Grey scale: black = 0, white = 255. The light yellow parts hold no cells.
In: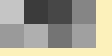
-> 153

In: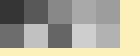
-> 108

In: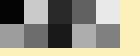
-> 157

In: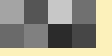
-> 105

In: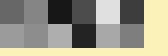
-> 155

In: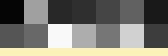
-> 85

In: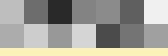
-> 172

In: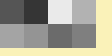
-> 164

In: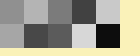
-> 166

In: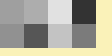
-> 145
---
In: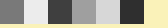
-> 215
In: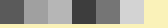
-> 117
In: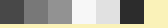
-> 225
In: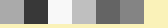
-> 100
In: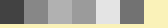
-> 228
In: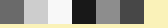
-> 141
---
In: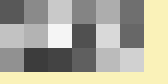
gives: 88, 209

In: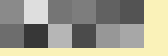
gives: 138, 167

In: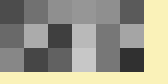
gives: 76, 48

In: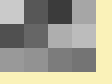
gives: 202, 116

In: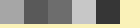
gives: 166, 54

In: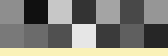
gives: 142, 38
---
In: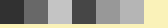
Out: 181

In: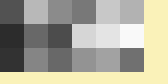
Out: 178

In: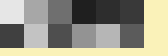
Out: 57

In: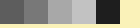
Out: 30

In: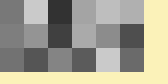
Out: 176

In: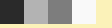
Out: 249

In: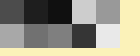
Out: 153

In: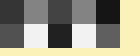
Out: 21
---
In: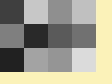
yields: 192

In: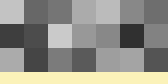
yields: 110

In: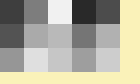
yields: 76

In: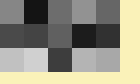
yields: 102

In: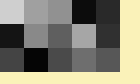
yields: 41

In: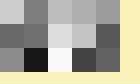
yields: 156

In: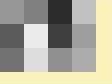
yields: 193

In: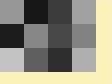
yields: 162

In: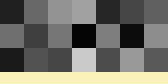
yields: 96

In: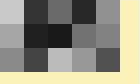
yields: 145
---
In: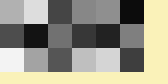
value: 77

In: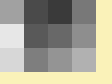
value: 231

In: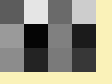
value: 154

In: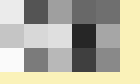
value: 197

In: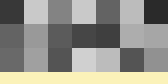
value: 99

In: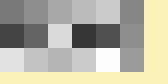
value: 68

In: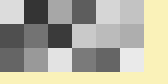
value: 79
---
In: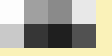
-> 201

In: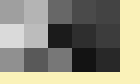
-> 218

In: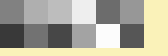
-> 57

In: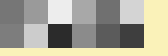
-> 125

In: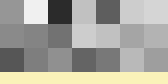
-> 138

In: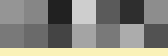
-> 121
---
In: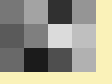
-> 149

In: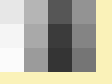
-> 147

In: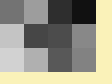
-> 17

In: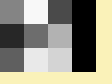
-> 0

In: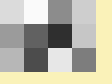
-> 206

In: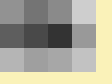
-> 206
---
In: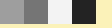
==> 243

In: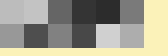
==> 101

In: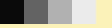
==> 177

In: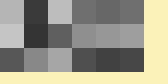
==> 189

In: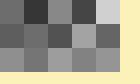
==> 136

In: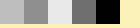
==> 233

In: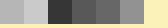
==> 54
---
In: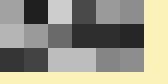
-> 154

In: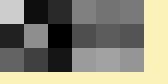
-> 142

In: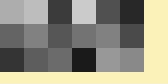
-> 129

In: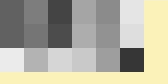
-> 117

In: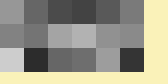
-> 116

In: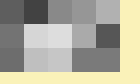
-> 214

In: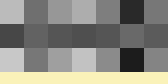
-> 98
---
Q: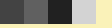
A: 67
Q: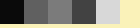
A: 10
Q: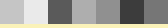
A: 197
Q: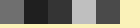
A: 111
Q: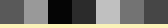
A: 89
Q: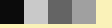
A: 11
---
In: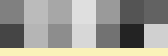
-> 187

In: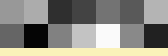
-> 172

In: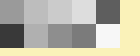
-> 189

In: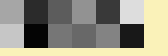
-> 43

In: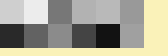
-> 236

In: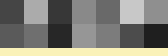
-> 171

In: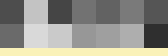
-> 195
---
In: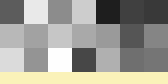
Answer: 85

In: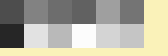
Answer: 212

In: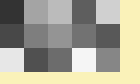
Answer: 114

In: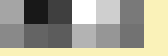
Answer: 150

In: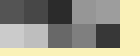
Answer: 127

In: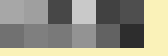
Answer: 98
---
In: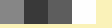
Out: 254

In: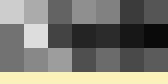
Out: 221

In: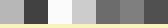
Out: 251

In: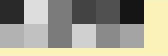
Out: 221

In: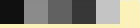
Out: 196

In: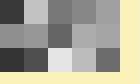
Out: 229

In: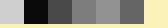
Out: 207

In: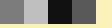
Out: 191
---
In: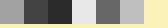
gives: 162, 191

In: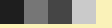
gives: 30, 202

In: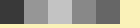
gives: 57, 102

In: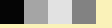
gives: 5, 130

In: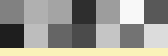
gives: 129, 220

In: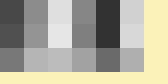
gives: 72, 175

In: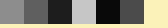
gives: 141, 75

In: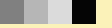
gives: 128, 5

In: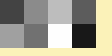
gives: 67, 24
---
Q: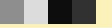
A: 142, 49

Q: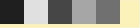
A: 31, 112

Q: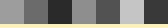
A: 157, 57

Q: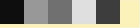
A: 14, 61

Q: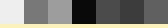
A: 238, 96

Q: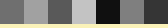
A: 111, 53

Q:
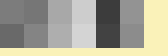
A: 124, 140

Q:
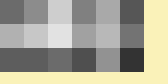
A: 107, 51
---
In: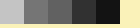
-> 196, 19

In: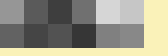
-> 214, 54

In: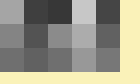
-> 199, 55

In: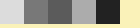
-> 220, 34

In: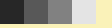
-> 228, 39

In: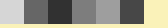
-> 214, 49

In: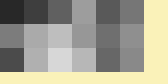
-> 215, 40

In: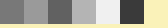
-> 240, 58

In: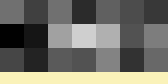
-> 207, 1

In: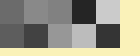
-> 203, 37
